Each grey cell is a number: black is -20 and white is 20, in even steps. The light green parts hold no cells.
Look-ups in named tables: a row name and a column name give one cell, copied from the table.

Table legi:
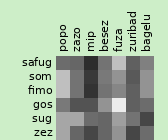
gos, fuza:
17
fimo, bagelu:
3
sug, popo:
6
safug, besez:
-2
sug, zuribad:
-2
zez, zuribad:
-9
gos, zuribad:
-5
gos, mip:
-7
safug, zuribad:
-5
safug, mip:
-13
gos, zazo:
-7
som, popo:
10
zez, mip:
-9

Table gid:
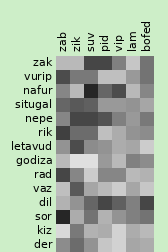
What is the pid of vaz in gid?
9
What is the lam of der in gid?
6
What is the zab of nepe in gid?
1
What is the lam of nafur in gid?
9
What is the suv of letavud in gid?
2
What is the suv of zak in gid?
-9

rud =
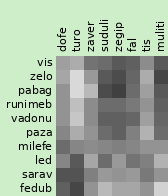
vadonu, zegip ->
-5
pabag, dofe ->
3
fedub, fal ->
6
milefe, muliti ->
3
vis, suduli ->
-3
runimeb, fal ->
-1
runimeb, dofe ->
3
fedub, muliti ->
13
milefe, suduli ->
1
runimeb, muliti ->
-5
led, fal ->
-2
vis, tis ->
2
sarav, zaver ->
0
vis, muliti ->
-6
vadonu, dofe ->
3
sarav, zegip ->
3

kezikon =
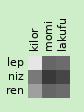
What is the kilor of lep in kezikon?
16
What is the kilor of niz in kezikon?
-1
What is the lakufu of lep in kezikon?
-3
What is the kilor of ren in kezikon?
5
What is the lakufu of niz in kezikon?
-9
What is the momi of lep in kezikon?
-4
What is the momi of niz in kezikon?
-11
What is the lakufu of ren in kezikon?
-3
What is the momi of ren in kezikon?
-4
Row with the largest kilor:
lep

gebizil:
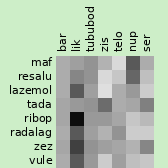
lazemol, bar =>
7
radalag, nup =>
12
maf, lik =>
5
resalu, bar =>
7
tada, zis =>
-3
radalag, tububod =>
5
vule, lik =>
-6
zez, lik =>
-10
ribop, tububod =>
4
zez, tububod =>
3
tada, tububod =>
3
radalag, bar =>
7
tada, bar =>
6
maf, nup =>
-6
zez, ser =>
1
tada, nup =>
6

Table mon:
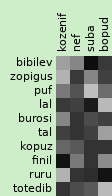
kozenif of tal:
-10
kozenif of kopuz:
-4
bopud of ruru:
-17
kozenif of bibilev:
5
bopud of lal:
9
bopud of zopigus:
-10
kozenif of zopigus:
8
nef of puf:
-7
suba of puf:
10
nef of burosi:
-12
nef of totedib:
-8
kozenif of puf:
-1

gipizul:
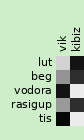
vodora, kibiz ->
17
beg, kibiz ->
-13
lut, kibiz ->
-17
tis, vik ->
-19
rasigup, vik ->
4
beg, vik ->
3
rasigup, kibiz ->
-13
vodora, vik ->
-17
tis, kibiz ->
17
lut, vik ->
13

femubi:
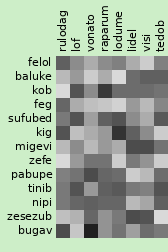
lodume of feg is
13
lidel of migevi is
-8
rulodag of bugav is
-8
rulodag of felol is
-5
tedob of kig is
12
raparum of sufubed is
-5
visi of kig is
2
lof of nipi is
-4
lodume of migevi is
7
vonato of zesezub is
-4
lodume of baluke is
14
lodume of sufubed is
-7
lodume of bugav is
-2
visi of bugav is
-3
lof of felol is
2
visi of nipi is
6
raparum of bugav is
3
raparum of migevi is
4
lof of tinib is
-7
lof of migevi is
2
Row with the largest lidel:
pabupe

